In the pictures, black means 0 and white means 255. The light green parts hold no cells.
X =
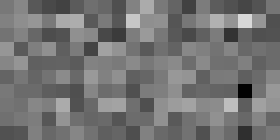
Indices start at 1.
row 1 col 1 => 120
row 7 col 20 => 152
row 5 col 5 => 99
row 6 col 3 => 101
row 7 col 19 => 114
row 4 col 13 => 99
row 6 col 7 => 153
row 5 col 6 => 91
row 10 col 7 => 114
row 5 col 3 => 96
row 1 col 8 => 103
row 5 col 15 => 138
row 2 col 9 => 87
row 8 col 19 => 161
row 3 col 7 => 137
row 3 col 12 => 120
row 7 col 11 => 124
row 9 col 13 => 89
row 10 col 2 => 85
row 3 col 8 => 72
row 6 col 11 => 102
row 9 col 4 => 87
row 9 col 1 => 112
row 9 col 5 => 148
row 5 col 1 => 134
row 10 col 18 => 47
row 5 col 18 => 128
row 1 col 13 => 100
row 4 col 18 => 104
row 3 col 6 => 144
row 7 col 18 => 2
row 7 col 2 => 107
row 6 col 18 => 95
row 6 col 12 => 122
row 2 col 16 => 177

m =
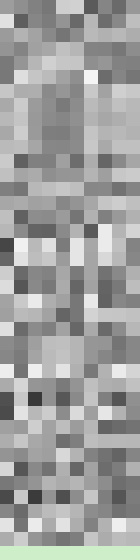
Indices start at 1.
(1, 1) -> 157
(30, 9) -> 178
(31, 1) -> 160
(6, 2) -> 222
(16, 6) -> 117
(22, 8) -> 98
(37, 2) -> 107
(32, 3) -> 168
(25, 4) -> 189
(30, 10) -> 139
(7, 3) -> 174
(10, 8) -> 180
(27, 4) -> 187
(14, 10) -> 132
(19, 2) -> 225
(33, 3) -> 163
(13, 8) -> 159
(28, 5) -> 122
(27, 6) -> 176
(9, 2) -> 196
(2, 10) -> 190
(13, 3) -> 171
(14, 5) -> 198
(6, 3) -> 197
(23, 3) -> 182
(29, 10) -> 144
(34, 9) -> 125
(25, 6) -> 181
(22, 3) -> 234
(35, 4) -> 180
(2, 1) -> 225
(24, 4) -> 127
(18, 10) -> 131
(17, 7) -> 90
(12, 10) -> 166
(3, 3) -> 163
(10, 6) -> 138
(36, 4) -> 147

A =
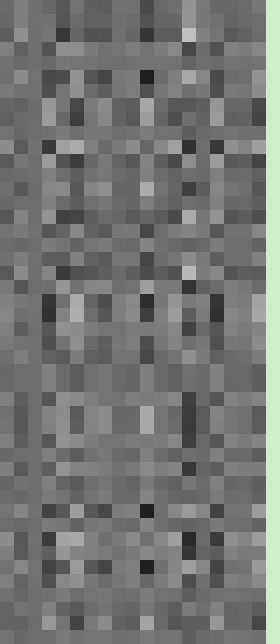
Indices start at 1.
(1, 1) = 106
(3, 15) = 129
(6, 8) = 70
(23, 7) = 110
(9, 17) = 96
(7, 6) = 143
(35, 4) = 129
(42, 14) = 79
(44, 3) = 110
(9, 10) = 89
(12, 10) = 88
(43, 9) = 109
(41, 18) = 115
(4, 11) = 114
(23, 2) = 110
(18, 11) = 131
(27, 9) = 106
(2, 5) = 85
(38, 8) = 121
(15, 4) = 128
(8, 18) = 104
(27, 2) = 109
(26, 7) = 96
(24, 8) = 116
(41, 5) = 86
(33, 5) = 108
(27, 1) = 104
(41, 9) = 123
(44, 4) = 129
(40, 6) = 131
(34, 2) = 90
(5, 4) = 105
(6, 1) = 111
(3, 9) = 112
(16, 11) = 102
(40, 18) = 122
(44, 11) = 119
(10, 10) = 113
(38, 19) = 99

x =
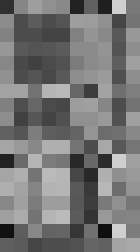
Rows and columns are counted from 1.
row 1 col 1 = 48
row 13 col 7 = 40
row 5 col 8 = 144
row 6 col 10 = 141
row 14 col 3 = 132
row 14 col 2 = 162
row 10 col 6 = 100
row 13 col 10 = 153
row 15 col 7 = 61
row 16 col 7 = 51
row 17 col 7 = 113
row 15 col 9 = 144
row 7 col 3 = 114
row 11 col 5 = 174
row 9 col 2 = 65
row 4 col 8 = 148
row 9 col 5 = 80
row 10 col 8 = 108
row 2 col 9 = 69
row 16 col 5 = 187
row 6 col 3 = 85
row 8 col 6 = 157
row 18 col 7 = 101
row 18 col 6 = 81
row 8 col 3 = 102
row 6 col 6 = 141
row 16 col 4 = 180
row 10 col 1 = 97
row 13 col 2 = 175
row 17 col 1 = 17
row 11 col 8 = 168
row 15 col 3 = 123
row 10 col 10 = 136
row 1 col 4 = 144

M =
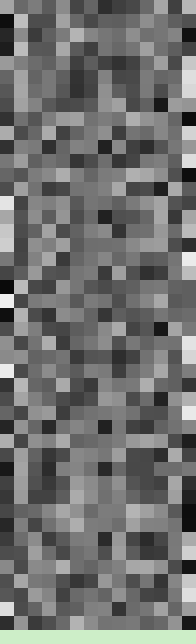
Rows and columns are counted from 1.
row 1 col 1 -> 165
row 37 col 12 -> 139
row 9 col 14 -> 12
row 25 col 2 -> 72
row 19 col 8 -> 134
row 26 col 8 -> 87
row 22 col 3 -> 122
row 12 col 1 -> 119
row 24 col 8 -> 137
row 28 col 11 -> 174
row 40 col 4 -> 109
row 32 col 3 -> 144
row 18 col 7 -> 110
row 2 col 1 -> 14
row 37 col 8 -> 124
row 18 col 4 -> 127
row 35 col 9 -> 144
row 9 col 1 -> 50
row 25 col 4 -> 174
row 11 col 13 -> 119
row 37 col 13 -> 89
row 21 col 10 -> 96
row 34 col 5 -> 127
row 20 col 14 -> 189
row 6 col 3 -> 100
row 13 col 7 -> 102
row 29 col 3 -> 128
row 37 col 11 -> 160
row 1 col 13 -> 64
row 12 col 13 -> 95
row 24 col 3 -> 126
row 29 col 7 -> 77
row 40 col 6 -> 110
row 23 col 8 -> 54
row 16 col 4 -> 93
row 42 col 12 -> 53
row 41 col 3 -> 138
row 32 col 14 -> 30
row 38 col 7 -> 124

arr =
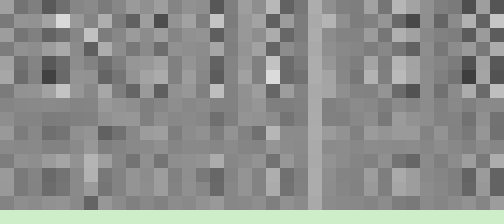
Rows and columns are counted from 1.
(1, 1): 160
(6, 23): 173
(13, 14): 143
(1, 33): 122
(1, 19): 142
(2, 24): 180
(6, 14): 157
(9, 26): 136
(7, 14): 151
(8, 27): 136
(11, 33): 136
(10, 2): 124
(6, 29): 186
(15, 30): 121
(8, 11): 127
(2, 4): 163
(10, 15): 145
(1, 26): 126
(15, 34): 146
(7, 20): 102
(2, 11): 158
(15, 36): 156
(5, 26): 126
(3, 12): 157
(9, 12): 142
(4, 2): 145
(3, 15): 147
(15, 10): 128
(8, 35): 138
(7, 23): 169
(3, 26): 131
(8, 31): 140
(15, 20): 127
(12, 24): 147
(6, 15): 135
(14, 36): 99
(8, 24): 128
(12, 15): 147

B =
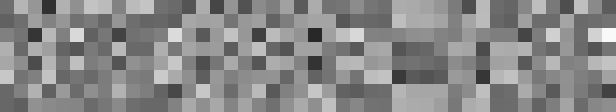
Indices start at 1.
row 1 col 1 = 110
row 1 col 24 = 114
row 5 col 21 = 164
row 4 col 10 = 105
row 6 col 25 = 152
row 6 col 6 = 117
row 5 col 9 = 84
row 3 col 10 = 113
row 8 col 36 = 107
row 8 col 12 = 104
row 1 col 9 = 130
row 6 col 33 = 154
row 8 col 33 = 120
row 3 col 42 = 108
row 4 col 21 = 84
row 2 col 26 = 107
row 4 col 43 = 84
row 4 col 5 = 100
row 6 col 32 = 91
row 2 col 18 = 152
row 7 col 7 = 143
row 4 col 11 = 105
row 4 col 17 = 93
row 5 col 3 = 76
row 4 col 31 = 103
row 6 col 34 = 147
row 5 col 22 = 130
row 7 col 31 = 166
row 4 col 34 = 165
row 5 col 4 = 180
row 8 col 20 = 112
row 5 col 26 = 184
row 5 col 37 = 163
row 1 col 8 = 187
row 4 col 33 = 169
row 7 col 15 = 199
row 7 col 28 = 108
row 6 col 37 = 193
